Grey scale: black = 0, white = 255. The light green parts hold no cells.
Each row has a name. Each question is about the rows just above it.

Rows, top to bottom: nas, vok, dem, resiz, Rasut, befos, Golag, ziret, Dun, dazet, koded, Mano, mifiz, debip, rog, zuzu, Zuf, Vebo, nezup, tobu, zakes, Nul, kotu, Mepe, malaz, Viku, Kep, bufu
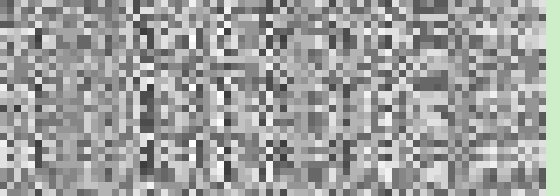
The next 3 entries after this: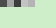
[180 180 225]
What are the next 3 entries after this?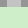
[134 165 209]

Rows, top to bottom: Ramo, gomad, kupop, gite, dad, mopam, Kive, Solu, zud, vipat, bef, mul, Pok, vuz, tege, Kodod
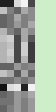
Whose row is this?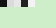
Pok
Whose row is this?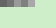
gite
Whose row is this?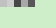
mopam
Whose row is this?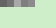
kupop
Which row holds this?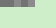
mul

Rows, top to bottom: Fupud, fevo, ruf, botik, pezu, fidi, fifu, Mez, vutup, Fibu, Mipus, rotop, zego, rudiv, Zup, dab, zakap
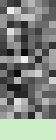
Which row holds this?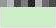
zakap
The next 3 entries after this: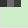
[ 77  63 139]

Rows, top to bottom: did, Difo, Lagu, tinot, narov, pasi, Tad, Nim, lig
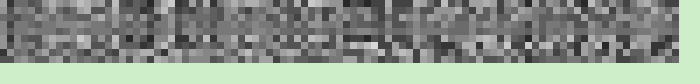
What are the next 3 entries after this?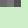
[134 161  95]
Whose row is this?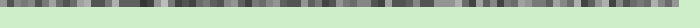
Difo
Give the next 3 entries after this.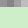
[175 148 161]
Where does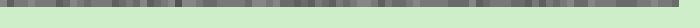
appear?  narov

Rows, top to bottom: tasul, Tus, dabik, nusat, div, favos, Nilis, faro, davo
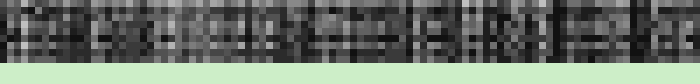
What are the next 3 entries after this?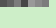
[111  70  97]
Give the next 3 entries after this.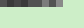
[ 82  70 137]
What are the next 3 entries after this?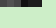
[137  29  29]
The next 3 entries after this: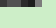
[97 97 82]
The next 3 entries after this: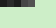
[43 29 58]
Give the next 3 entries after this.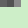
[70 97 97]
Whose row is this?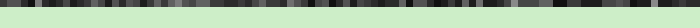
Tus

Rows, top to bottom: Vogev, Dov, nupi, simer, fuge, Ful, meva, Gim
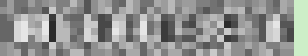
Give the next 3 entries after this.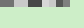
[230 114 143]
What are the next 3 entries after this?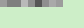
[114 102 185]
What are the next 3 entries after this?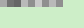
[143 102 143]

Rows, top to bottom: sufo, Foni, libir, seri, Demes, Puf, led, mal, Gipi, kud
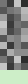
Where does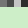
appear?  Gipi
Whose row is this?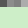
Puf
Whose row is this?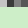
kud

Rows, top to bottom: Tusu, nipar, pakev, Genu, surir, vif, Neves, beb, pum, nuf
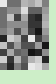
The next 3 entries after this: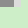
[ 97  97 154]
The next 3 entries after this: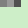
[154  65  22]

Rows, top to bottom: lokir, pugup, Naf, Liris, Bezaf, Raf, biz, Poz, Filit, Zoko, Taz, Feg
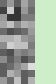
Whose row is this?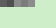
Poz
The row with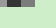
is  Naf
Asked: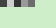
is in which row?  pugup

